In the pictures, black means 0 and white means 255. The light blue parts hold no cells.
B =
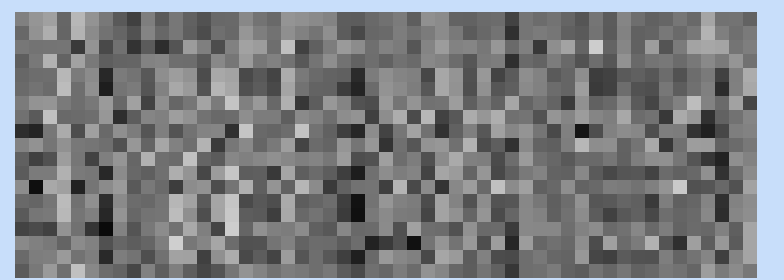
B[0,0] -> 128
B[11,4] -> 122
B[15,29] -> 110
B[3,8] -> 101
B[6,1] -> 147
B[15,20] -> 140
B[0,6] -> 120
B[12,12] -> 140
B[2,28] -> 86
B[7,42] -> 126
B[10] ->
[96, 64, 81, 157, 118, 66, 127, 149, 102, 177, 111, 107, 193, 101, 91, 135, 128, 135, 144, 135, 127, 132, 119, 156, 78, 82, 159, 109, 125, 80, 139, 170, 128, 126, 75, 109, 155, 112, 103, 89, 106, 105, 118, 97, 126, 142, 144, 118, 85, 54, 34, 143, 130]
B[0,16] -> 136
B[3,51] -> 149
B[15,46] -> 125
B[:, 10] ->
[90, 103, 45, 133, 142, 129, 143, 128, 127, 166, 111, 112, 106, 116, 117, 140, 126, 113, 94]
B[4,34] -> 67
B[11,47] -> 97
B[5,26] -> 147
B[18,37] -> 112
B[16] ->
[137, 128, 121, 100, 139, 129, 81, 102, 93, 101, 126, 207, 119, 133, 166, 108, 81, 82, 116, 129, 99, 108, 107, 92, 109, 34, 58, 81, 17, 116, 149, 115, 153, 78, 157, 38, 156, 102, 112, 104, 142, 76, 160, 107, 123, 178, 84, 47, 159, 93, 152, 91, 165]
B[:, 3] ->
[102, 101, 117, 99, 183, 188, 122, 105, 171, 145, 157, 177, 160, 187, 184, 147, 100, 154, 111]
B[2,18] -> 110
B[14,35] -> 102
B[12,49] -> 85
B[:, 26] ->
[113, 106, 130, 97, 143, 147, 154, 141, 67, 51, 159, 141, 63, 150, 138, 139, 58, 153, 103]
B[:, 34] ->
[108, 115, 151, 125, 67, 86, 98, 174, 161, 94, 75, 72, 192, 83, 75, 107, 157, 76, 97]
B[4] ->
[103, 109, 110, 183, 123, 139, 40, 123, 115, 88, 142, 157, 146, 76, 168, 163, 73, 88, 68, 172, 121, 106, 99, 96, 43, 124, 143, 132, 128, 71, 167, 148, 81, 152, 67, 91, 142, 130, 90, 101, 142, 61, 66, 90, 96, 87, 108, 82, 109, 122, 65, 127, 172]
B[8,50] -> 71
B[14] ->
[90, 118, 121, 184, 117, 128, 39, 148, 103, 115, 117, 188, 143, 78, 164, 200, 93, 90, 62, 168, 104, 115, 101, 59, 16, 121, 138, 123, 121, 69, 163, 145, 101, 149, 75, 102, 136, 130, 96, 113, 140, 92, 65, 88, 97, 72, 110, 101, 106, 136, 45, 134, 142]
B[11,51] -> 109
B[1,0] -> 104
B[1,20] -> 129
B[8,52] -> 130
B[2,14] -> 77
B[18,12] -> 94
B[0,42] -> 91
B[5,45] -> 79

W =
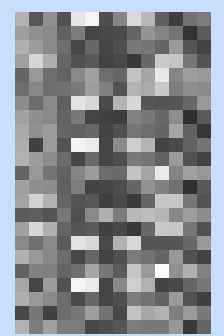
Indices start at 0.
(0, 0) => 178
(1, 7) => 75
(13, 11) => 197
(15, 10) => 200
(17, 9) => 114
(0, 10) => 95
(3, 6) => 67
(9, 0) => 172
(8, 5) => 104
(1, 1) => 144
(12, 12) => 49
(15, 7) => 72
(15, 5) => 89
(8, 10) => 101
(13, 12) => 120
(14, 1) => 94
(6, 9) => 86
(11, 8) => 194
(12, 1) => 142
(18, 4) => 111
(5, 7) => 83
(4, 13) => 152
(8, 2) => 155
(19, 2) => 156
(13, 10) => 197
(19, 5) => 234
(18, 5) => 165
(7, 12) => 48
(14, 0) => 92
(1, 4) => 124
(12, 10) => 129
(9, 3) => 83
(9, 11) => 74
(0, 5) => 244
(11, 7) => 105
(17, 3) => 108
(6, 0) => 139
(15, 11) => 198
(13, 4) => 85

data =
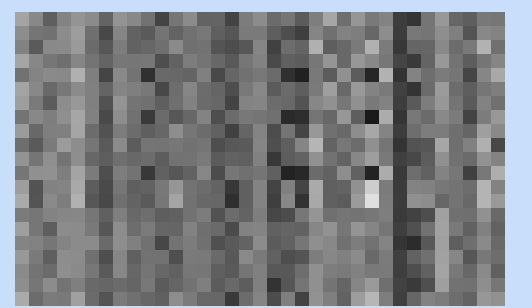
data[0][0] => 164
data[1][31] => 127
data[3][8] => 118
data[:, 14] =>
[100, 95, 84, 103, 73, 101, 103, 78, 97, 78, 91, 76, 99, 103, 82, 106, 80, 106, 95, 92, 103]
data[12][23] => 99
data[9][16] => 90
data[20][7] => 122
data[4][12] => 100
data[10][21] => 145
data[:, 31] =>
[102, 127, 108, 115, 118, 108, 116, 123, 111, 111, 113, 119, 115, 115, 112, 121, 94, 134, 120, 114, 109]
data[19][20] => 117
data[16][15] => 90
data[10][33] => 146
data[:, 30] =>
[152, 142, 137, 152, 123, 155, 151, 137, 124, 166, 144, 131, 119, 103, 161, 162, 160, 161, 164, 159, 124]
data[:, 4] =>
[148, 157, 154, 134, 176, 139, 152, 166, 165, 141, 142, 164, 169, 177, 135, 139, 139, 140, 138, 127, 160]
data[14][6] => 96
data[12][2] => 130
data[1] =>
[141, 117, 113, 140, 157, 111, 72, 133, 98, 90, 116, 99, 113, 120, 95, 86, 122, 122, 94, 78, 63, 133, 112, 130, 126, 103, 141, 60, 120, 117, 142, 127, 84, 136, 131]
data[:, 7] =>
[147, 133, 124, 119, 137, 132, 148, 141, 124, 139, 111, 125, 118, 112, 127, 141, 142, 134, 135, 107, 122]
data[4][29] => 110
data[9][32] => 129
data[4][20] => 33
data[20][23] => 98
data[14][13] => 124
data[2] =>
[130, 90, 137, 138, 154, 107, 87, 124, 98, 103, 111, 138, 112, 114, 84, 77, 87, 133, 65, 109, 100, 176, 94, 104, 122, 177, 123, 56, 101, 102, 137, 108, 121, 178, 112]
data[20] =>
[170, 108, 123, 121, 160, 107, 84, 122, 112, 103, 96, 141, 123, 104, 103, 58, 108, 133, 76, 127, 67, 146, 127, 98, 157, 182, 126, 63, 102, 130, 124, 109, 99, 151, 145]
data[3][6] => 100
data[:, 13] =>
[99, 120, 114, 116, 128, 108, 107, 131, 108, 117, 122, 135, 108, 104, 124, 111, 112, 121, 118, 127, 104]
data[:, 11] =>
[118, 99, 138, 98, 104, 109, 111, 87, 141, 119, 114, 87, 150, 164, 97, 101, 115, 79, 97, 101, 141]
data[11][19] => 35
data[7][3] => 143
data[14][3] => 134
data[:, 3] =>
[131, 140, 138, 111, 137, 120, 141, 143, 128, 155, 116, 126, 132, 125, 134, 140, 132, 141, 142, 115, 121]
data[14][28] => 66
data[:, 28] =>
[53, 120, 101, 58, 131, 52, 90, 120, 110, 83, 72, 110, 131, 144, 66, 80, 44, 98, 78, 58, 102]
